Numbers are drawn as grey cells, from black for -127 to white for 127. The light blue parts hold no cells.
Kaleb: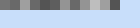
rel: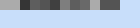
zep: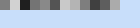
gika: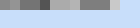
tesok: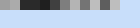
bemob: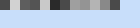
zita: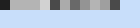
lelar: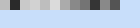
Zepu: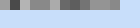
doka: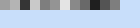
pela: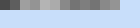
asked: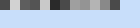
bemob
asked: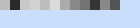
lelar
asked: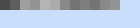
pela
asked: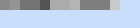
gika

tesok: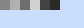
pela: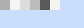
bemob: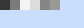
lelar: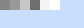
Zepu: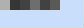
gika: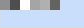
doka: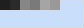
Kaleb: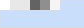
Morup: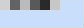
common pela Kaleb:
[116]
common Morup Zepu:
[-38]
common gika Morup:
[-28]
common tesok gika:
[48]
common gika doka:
[37]

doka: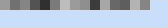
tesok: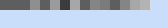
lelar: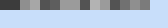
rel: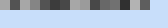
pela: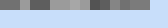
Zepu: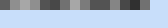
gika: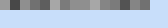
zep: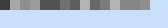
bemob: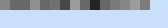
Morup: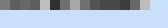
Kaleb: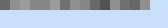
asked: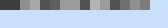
lelar
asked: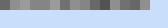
Kaleb

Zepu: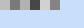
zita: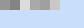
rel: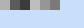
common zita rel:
[22]
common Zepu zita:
[4]
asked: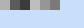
rel

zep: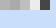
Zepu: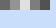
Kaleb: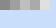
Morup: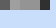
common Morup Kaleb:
[31]
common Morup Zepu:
[20]
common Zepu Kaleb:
[96]
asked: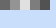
Zepu

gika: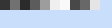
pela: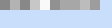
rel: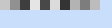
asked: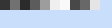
gika
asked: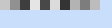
rel
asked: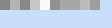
pela

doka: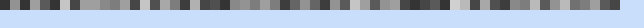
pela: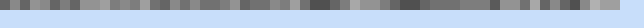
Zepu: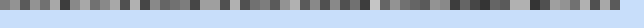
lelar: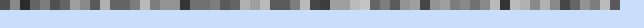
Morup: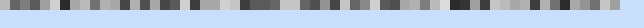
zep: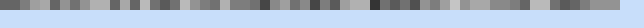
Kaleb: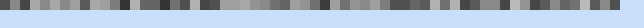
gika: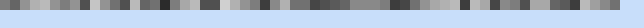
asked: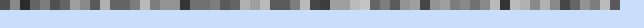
lelar
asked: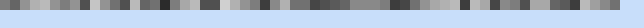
gika

